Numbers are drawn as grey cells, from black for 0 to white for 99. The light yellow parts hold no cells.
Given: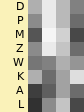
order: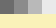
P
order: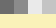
Z
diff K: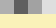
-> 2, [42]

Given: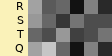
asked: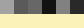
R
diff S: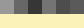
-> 6, [30]
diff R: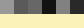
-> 1, [63]
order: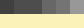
T
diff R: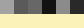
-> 5, [50]
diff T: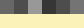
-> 4, [25]
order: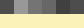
T

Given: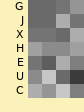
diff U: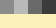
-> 2, [77]
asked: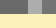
J
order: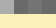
J
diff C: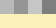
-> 1, [67]

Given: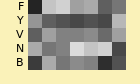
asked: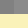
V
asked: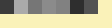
B
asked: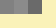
V

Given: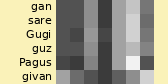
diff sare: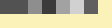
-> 7, [42]
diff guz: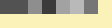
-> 7, [51]
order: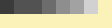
sare

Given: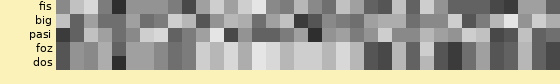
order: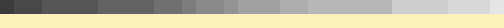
foz
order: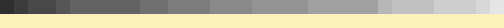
pasi
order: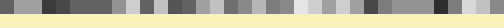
fis
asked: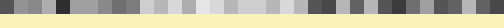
dos

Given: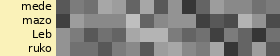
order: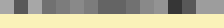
mede
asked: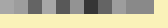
mede
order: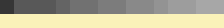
ruko
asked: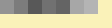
Leb

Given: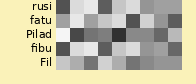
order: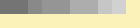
Fil
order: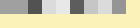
rusi

